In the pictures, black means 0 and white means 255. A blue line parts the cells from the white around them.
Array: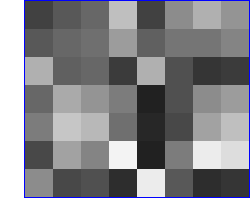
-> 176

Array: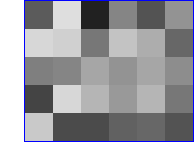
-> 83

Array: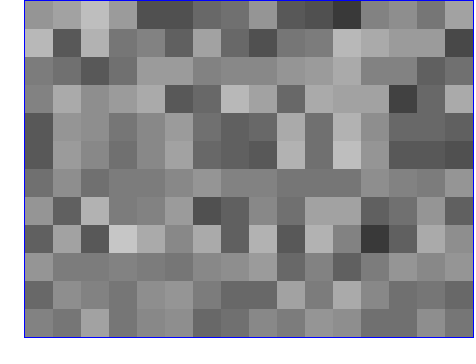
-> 118

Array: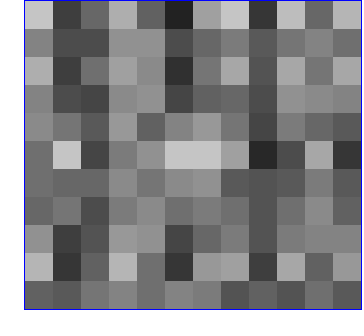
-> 103

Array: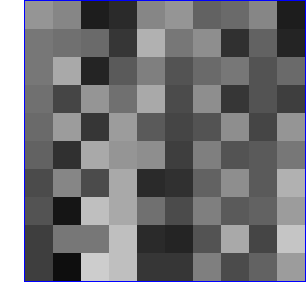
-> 134

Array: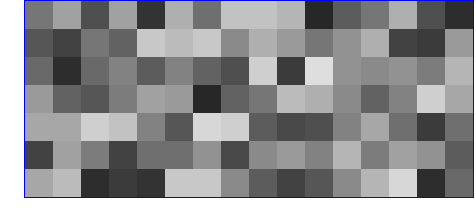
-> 79

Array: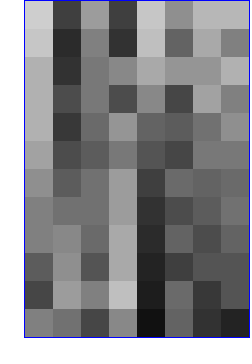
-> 183

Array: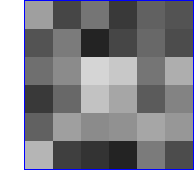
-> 97

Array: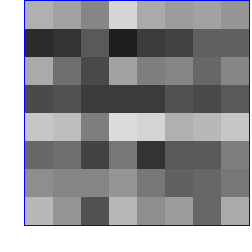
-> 162
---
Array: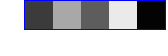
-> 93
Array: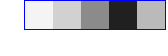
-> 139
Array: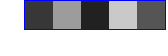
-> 33
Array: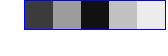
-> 17
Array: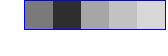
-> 165
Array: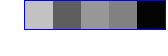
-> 151
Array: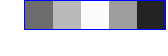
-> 252
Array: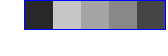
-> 164
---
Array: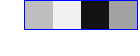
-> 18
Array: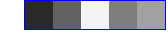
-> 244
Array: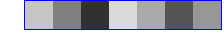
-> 49
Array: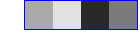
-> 41
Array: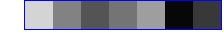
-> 84
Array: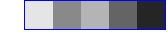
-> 180
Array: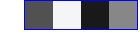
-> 25
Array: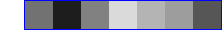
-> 129
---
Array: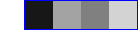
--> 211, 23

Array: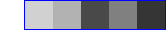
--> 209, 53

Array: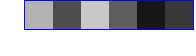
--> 200, 22

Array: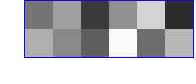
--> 251, 44

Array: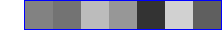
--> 209, 51

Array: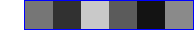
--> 201, 19

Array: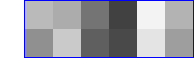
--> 243, 65

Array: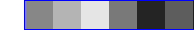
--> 229, 36
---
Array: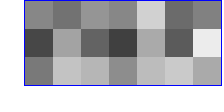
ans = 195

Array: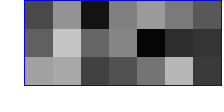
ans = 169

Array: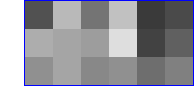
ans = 165

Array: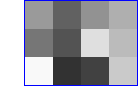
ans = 50

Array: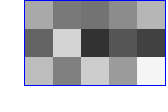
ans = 128

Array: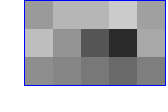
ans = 134
